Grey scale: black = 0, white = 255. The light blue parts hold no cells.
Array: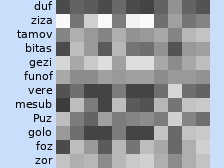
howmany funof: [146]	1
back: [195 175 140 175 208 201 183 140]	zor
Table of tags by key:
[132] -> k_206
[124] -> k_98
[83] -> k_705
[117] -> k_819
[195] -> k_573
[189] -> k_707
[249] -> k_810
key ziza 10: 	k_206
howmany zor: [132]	0
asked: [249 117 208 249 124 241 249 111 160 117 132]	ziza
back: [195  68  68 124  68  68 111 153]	golo
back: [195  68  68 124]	golo

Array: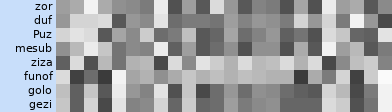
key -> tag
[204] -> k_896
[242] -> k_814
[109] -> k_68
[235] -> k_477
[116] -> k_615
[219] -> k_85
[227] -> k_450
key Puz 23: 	k_450
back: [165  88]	Puz
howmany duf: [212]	4
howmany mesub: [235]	2
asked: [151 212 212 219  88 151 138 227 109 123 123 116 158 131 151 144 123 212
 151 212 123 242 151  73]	duf
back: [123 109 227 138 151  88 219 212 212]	duf
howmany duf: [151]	5

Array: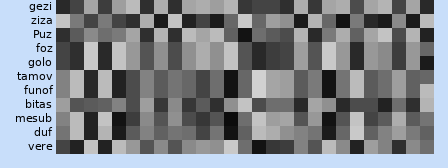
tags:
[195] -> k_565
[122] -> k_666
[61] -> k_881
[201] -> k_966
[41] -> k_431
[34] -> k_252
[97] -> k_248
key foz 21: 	k_431
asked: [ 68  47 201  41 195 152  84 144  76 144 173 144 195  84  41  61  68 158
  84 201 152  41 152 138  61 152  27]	golo
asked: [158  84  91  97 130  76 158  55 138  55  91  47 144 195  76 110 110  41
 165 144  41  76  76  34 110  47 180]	bitas

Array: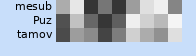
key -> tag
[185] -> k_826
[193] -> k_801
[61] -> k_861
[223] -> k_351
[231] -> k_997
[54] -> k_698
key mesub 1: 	k_997
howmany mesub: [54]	2

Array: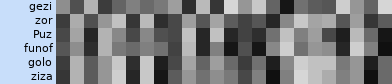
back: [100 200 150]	gezi
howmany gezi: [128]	1
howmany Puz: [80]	1

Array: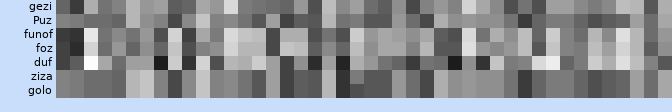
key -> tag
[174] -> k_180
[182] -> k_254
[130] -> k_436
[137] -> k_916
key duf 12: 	k_254
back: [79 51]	golo
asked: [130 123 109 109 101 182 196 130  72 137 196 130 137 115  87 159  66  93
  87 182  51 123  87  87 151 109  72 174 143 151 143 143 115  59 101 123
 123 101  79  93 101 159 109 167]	ziza
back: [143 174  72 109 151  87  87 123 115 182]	Puz

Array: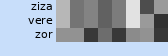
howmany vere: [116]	1
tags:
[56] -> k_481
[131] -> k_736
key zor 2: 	k_481
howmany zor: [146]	3
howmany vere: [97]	1
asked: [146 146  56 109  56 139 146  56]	zor

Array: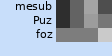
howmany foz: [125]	3
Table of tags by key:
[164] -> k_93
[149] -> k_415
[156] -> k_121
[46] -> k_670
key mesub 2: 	k_93
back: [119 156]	Puz
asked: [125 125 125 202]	foz
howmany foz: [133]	0

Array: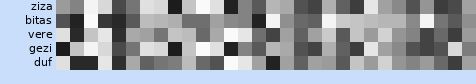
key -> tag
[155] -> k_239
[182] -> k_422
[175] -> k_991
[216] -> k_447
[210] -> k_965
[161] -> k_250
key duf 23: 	k_965
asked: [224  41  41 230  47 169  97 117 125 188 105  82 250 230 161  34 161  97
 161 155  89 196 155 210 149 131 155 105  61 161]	duf
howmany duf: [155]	3
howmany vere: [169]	2

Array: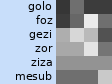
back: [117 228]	zor
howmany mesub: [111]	3
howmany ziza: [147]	4
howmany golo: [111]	1
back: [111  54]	golo
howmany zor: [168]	2

